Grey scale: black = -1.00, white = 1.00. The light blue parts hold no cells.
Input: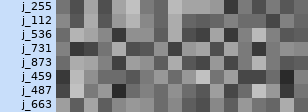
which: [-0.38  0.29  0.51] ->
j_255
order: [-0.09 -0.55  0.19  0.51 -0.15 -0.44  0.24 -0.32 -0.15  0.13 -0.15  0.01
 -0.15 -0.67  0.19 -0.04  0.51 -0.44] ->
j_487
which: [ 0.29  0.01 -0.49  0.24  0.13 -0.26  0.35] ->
j_873
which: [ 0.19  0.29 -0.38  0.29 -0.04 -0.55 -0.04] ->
j_731

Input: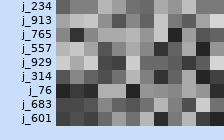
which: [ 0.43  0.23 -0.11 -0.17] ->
j_234
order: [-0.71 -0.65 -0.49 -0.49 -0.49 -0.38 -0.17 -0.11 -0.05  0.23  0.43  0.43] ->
j_601
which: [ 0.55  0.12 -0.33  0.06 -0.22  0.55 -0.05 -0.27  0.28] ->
j_913
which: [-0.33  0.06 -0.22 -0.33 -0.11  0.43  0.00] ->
j_683
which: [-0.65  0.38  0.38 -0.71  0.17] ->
j_76
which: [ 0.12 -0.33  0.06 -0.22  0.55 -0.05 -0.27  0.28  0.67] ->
j_913
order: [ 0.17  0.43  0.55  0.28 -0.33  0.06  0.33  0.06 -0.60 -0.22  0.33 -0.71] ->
j_557

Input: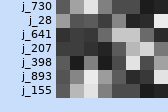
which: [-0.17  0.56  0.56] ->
j_641
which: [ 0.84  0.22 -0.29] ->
j_893
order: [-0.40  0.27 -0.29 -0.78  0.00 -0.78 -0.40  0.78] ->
j_398
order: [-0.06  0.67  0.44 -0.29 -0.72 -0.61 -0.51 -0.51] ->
j_207
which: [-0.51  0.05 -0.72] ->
j_28
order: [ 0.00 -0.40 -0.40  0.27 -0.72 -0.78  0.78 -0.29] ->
j_730

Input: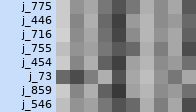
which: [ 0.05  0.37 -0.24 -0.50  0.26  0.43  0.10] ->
j_454
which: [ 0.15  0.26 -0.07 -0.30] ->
j_755
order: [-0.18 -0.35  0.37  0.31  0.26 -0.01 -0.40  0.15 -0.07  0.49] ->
j_546

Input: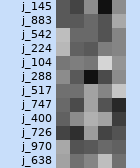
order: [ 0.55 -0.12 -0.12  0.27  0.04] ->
j_517
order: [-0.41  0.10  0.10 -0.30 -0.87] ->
j_288
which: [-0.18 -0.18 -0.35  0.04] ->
j_542
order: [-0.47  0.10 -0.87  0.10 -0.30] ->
j_145
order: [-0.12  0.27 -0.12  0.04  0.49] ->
j_638
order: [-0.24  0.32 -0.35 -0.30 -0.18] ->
j_970

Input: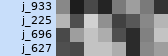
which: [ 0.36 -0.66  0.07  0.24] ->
j_627
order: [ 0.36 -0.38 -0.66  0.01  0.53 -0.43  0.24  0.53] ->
j_696

